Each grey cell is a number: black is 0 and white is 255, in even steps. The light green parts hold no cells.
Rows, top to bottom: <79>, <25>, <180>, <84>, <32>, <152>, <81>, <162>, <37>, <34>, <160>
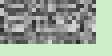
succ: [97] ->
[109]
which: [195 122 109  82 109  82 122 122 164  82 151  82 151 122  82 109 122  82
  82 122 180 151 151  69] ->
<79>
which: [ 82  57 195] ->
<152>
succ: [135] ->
[82]
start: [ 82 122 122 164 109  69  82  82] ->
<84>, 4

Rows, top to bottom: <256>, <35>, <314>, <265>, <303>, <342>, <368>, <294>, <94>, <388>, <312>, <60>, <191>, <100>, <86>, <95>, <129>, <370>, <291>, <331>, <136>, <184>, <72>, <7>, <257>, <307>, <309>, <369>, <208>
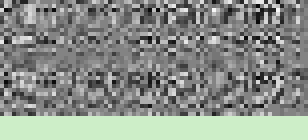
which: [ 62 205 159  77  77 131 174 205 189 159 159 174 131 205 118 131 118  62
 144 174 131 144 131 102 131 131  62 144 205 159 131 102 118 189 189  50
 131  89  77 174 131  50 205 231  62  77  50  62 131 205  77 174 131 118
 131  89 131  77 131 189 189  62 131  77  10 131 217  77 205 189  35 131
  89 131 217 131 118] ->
<35>
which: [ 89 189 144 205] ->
<184>
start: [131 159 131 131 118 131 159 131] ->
<342>, 19
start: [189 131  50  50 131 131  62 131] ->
<388>, 21
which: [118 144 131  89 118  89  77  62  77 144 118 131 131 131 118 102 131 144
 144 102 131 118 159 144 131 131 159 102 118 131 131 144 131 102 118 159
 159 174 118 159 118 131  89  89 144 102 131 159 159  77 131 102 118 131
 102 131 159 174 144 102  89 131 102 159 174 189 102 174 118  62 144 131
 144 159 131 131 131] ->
<60>

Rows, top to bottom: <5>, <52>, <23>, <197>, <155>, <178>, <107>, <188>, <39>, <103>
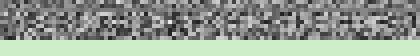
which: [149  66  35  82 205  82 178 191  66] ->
<197>
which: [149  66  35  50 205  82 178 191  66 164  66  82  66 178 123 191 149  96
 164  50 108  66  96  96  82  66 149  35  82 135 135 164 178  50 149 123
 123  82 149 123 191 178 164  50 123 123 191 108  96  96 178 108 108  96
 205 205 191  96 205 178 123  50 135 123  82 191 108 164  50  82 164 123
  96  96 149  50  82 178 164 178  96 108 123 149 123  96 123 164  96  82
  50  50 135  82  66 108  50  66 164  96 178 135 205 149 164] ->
<103>
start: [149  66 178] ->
<197>, 65
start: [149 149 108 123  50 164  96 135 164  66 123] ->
<52>, 40

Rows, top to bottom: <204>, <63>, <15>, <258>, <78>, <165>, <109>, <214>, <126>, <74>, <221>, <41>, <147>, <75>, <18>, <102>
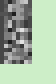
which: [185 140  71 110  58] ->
<102>
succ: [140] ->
[71]
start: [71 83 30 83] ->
<221>, 1

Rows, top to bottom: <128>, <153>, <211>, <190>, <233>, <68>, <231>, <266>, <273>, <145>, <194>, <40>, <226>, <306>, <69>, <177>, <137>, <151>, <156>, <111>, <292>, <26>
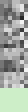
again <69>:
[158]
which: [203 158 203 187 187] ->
<226>
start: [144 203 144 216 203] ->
<26>, 1
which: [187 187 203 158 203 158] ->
<156>
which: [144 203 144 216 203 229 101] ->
<26>
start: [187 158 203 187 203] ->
<111>, 2

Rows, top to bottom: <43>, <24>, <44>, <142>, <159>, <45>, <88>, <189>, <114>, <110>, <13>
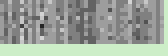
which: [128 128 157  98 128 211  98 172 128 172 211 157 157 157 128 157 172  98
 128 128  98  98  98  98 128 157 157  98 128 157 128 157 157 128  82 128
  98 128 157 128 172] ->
<110>
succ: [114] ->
[157]
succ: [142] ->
[128]
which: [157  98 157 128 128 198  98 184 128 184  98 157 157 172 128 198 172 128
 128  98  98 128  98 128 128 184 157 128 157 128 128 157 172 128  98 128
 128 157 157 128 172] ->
<189>
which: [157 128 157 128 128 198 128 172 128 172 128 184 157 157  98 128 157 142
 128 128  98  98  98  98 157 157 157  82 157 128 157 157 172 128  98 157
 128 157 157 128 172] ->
<44>

